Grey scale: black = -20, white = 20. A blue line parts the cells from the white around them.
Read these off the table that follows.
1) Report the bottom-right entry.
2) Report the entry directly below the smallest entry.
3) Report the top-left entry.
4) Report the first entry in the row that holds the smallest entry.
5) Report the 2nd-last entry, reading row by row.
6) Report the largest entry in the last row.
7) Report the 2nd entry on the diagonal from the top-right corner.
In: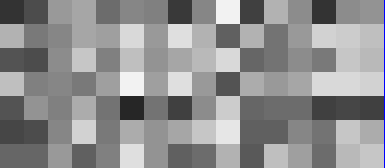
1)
11
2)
7
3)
-12
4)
-7
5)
9
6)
15
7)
12

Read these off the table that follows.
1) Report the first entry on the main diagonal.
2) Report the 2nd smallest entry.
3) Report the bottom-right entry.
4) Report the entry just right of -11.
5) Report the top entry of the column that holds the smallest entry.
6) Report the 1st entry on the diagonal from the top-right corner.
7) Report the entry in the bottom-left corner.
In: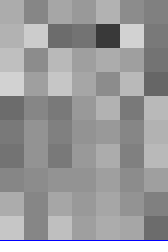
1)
7
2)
-4
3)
-3
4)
13
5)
8
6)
0
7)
11
